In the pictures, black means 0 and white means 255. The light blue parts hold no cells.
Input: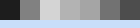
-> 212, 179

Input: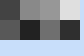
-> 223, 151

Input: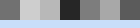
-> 206, 184

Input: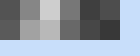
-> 206, 184

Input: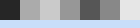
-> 230, 202

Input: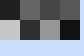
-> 198, 150

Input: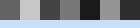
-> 199, 149

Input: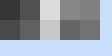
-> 220, 200

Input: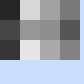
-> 230, 216
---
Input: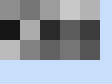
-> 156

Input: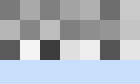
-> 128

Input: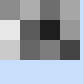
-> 110

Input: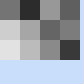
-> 152

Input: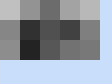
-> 108

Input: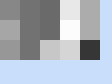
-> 106
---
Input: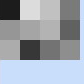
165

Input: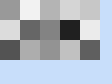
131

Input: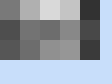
109

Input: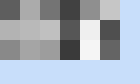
86

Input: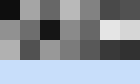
103

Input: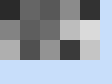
108

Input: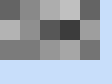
87
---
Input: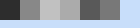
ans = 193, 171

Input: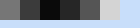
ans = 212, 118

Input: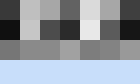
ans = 232, 218

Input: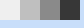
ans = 239, 191

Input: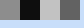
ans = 194, 141

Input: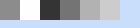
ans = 254, 204

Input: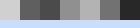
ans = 208, 179

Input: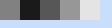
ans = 228, 151

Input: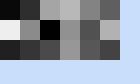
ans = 238, 184

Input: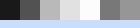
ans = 252, 225
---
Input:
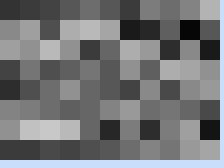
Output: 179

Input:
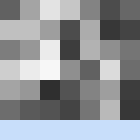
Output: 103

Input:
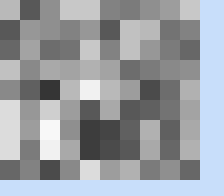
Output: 200

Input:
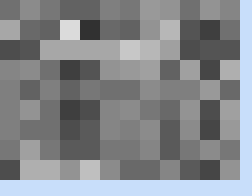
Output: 133

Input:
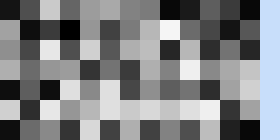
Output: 8

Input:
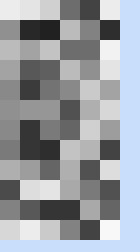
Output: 236

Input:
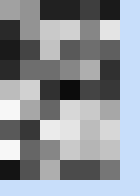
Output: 26
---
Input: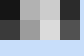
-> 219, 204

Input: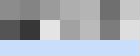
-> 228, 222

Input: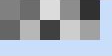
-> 220, 205

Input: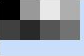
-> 232, 174

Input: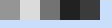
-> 219, 149

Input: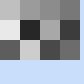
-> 233, 205
